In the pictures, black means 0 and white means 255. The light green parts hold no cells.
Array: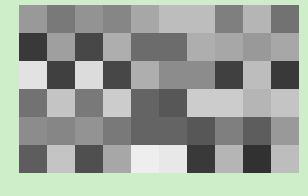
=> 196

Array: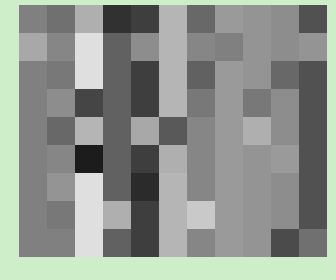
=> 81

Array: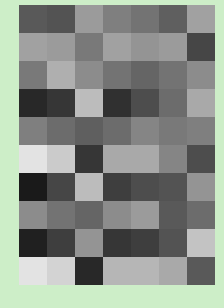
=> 108

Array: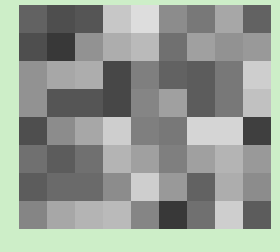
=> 153

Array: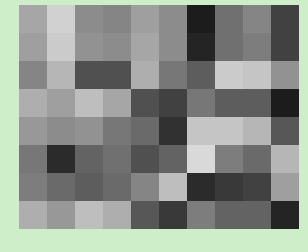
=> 182
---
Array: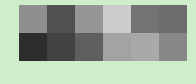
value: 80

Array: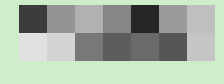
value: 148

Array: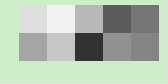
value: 242

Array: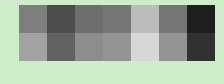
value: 77

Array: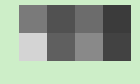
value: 81

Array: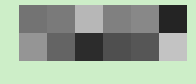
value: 122
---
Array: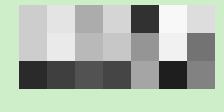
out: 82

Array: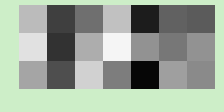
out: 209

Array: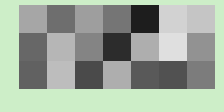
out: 74

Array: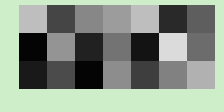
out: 4

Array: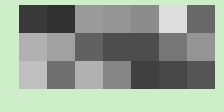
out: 177

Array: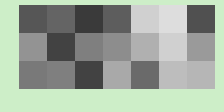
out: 66
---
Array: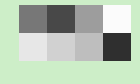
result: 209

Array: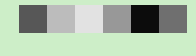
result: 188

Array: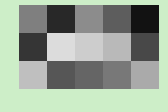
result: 86

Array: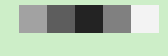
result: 93

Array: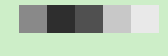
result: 46

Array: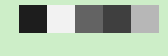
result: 242
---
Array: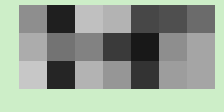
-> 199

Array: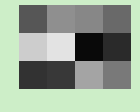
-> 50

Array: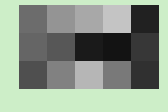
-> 79

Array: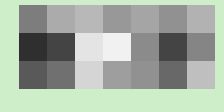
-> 89

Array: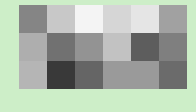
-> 181

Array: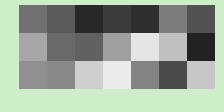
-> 144

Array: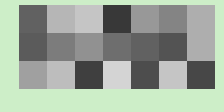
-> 160

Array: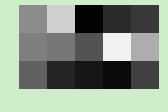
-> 97

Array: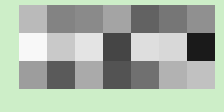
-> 157
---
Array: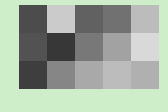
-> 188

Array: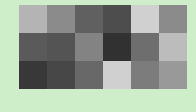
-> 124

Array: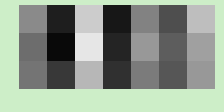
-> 86

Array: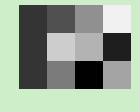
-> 1

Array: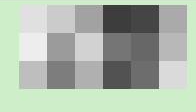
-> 109

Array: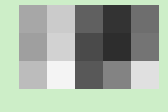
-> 131

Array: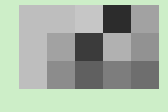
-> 125

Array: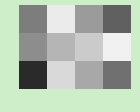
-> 168

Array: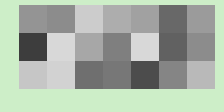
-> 133
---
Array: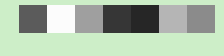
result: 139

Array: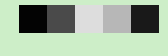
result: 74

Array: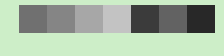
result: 112

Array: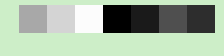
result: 79

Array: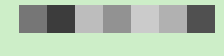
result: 146

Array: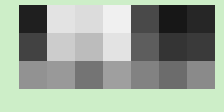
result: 130

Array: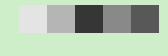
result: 137

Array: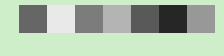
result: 124

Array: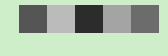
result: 108
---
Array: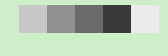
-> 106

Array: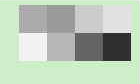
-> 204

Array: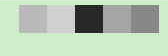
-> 40

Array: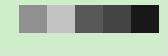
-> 88

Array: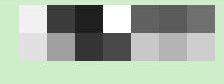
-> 31

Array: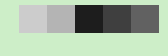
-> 29

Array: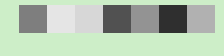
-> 215

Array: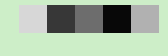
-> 109

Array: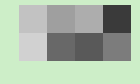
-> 173
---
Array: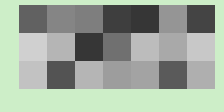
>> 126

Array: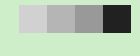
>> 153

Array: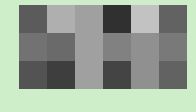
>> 160

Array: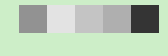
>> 196

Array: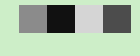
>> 213

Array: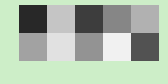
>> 61

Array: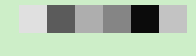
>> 174
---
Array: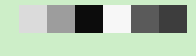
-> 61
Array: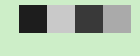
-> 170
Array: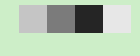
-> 231
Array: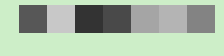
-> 131
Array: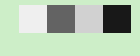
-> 24
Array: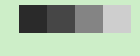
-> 206
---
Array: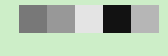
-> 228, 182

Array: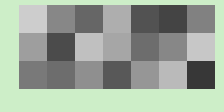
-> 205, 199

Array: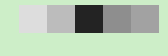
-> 221, 188

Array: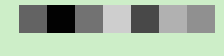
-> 206, 177

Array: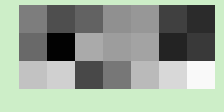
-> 249, 216

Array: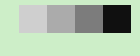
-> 207, 171

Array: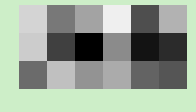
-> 239, 212
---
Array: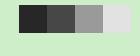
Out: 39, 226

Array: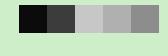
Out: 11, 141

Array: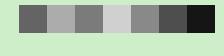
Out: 100, 21

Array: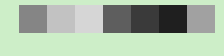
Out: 133, 161

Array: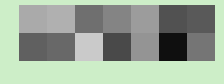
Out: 170, 117

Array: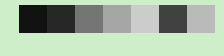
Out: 18, 186
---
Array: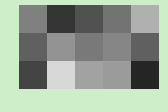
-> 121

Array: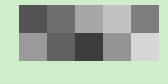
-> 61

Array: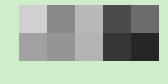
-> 179

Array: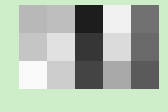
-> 54

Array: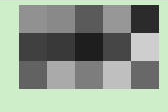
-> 30

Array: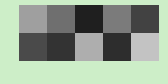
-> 174

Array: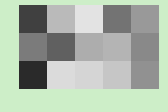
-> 173

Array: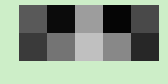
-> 192
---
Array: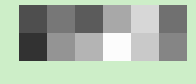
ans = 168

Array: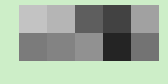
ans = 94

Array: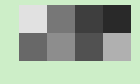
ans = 119

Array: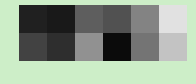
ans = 81

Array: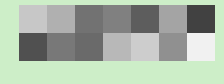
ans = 93

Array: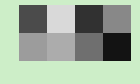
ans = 217

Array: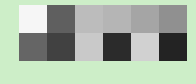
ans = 181
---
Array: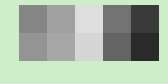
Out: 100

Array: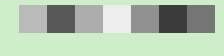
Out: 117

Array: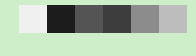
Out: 84

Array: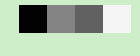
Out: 132

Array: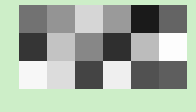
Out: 53

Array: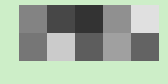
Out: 93

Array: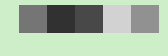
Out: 117

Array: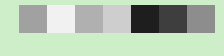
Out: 141

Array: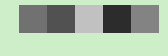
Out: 113

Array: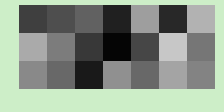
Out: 32
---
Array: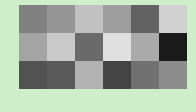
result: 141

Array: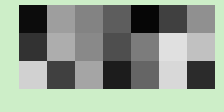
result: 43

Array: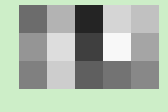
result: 136

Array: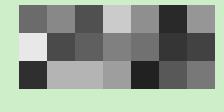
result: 120

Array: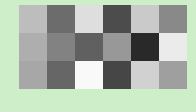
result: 159

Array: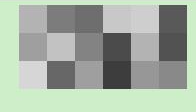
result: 137

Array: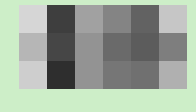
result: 176

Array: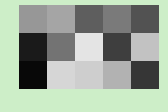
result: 54

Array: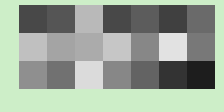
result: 29
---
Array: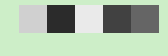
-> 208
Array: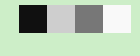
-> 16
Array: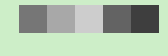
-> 118
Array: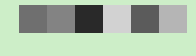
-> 111
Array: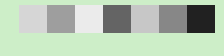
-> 214
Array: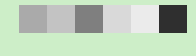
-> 170
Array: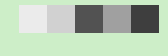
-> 235
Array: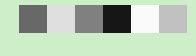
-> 104
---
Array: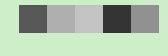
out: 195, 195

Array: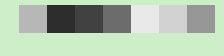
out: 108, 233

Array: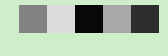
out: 8, 219

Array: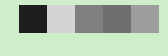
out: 127, 212

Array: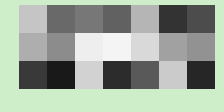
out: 244, 244

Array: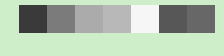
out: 184, 246

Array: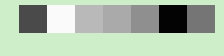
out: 170, 250

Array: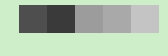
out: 156, 196
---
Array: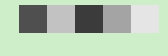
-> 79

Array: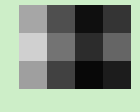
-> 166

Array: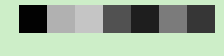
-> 2

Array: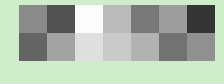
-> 138

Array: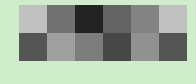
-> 192

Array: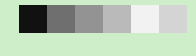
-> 17

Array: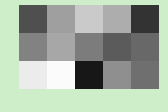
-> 79

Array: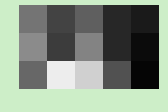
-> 116

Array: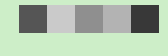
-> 85
